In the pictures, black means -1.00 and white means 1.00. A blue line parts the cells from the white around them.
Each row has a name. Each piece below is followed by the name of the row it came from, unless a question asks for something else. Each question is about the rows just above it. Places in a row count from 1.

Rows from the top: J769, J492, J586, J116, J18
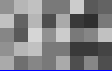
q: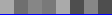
J18
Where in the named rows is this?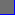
J18, 2

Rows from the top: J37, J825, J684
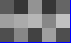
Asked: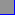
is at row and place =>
J37, 3
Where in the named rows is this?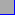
J825, 2

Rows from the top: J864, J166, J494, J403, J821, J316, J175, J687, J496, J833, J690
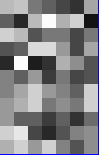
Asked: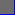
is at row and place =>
J496, 7
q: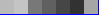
J864
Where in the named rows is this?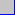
J864, 2

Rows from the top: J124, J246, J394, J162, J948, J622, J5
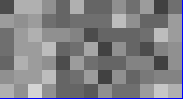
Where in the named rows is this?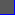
J5, 7
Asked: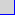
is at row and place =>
J5, 3
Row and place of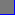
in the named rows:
J622, 11
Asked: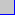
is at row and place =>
J5, 12
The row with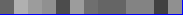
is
J948
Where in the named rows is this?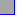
J162, 7

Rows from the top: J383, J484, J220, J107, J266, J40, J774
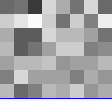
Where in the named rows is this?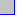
J266, 4
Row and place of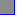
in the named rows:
J107, 8
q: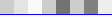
J484
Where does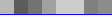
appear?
J107

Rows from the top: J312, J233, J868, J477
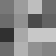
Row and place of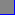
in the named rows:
J477, 4
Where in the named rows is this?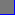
J312, 1
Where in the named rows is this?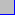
J312, 3
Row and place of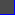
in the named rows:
J233, 3
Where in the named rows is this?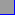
J312, 2

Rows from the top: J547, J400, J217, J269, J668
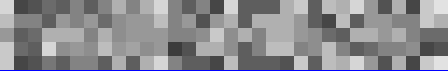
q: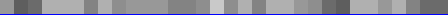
J217
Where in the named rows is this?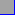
J269, 10
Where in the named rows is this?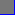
J668, 4

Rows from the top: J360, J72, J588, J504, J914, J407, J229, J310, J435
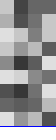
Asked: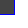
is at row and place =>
J360, 2
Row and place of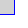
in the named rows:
J407, 2

